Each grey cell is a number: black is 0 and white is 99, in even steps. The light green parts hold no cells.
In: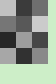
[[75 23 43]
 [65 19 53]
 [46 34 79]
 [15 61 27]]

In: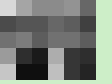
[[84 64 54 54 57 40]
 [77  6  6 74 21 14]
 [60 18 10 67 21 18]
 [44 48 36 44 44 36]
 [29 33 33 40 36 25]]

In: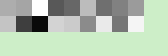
[[76 24  4 82 79 54 91 46 95]
 [67 64 99 34 40 73 43 50 60]]

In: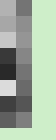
[[85 41]
 [77 58]
 [69 45]
 [65 55]
 [37 49]
 [25 33]
 [22 52]
 [16 45]]

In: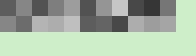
[[52 42 70 67 74 36 39 28 67 61 64]
 [36 52 32 49 61 32 58 77 28 21 46]]

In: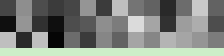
[[74 16 74  2 42 23 52 38 64 52 70 64 58 48]
 [27 55 30 23 27 58 23 74 45 38 16 42 78 38]
 [ 6 58 19  6 30 34 55 48 85 64 19 61 67 30]]

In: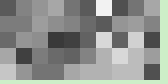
[[77 58 45 45 65 69 69 73 73 31]
 [65 25 48 41 38 51 69 84 73 61]
 [48 48 61 55 51 41 35 58 61 51]
 [41 58 55 22 25 38 84 38 81 28]
 [35 51 58 65 45 35 94 31 45 65]]

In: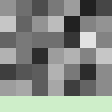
[[77 39 57 73 13 51 57]
 [69 47 17 61 69 51 77]
 [61 65 36 65 24 39 54]
 [57 43 30 47 61 13 27]
 [39 47 43 43 21 88 51]
 [24 33 36 69 47 17 54]]

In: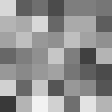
[[84 36 43 29 49 49 46]
 [81 40 77 33 59 53 33]
 [70 66 84 40 66 66 36]
 [63 74 59 56 74 63 56]
 [59 53 59 63 46 36 29]
 [40 49 56 77 49 25 70]
 [22 70 94 81 43 88 70]]
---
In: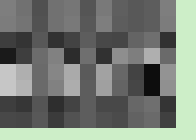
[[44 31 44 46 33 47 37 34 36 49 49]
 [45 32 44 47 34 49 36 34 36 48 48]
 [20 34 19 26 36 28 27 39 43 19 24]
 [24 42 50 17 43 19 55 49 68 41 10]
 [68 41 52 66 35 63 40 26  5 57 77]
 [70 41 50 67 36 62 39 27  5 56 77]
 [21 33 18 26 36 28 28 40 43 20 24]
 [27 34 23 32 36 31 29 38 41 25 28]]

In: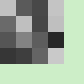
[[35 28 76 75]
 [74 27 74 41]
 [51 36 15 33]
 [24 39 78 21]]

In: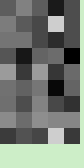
[[50 36 10 30 36]
 [35 28 80 30 48]
 [45 28 17 30 45]
 [ 9 39 42  0 33]
 [22 60 21 41 60]
 [38 46  3 39 44]
 [30 51 28 19 43]
 [42 55 52 52 54]
 [32 27 80 22 23]]

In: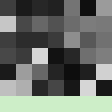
[[10 15 13 45  6 60 24]
 [28 40 32 42 48 47 77]
 [17 17 23 55 34 44 24]
 [23 83  7 15 43 49 28]
 [61 40 14  5 12 81 10]
 [68 15 27  9 83  9 74]]

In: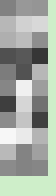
[[59 58 50]
 [81 84 71]
 [73 55 68]
 [34 21 31]
 [32 71 48]
 [93 61 52]
 [83 44 24]
 [76 25 54]
 [91 70 96]
 [51 62 72]
 [51 52 54]]

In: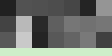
[[32 31 30 27 14 58 13]
 [72 16 37 46 44 46 26]
 [78 14 34 39 47 25 34]]

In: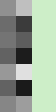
[[74 56]
 [23 42]
 [36 45]
 [11 38]
 [87 59]
 [10 38]
 [61 52]]
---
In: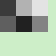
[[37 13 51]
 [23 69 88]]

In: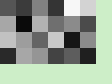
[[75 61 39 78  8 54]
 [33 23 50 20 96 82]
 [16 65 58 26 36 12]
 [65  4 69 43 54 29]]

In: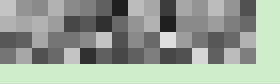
[[45 65 31 41 76 19 37 27 37 49 27 31 83 37 73 49]
 [76 57 53 69 53 49 37 12 73 65 23 65 57 73 57 31]
 [34 37 65 45 45 53 76 31 53 41 86 61 45 34 41 69]
 [69 65 69 61 27 34 19 41 57 69 12 53 53 61 49 41]]

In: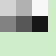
[[50 34  9]
 [82 68 96]]

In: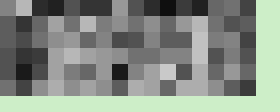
[[51 71 17 13 32 20 20 59 32 17  6 23 13 40 44 26]
 [32 20 23 63 71 63 59 55 44 44 51 51 75 32 48 32]
 [32 10 29 63 48 40 59 10 51 63 78 32 67 40 59 40]
 [36 20 40 63 44 71 48 55 44 55 40 59 71 44 32 36]
 [36 29 44 55 59 40 51 29 32 51 36 36 75 48 51 26]
 [44 26 55 67 55 63 55 36 67 63 40 67 67 55 36 23]]

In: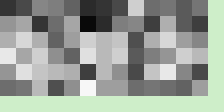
[[58 65 20 42 65  4 17 49 52 24 68 35 24]
 [20 28 52 49 38 17 20 28 80 42 46 35 46]
 [68 84 68 38 61 80 72 76 31 68 84 61 52]
 [42 46 72 31 55 96 61 61 42 46 42 38 61]
 [58 87 76 72 68 24 72 55 28 76 90 52 28]
 [90 65 80 55 38 87 72 80 35 49 58 80 72]]
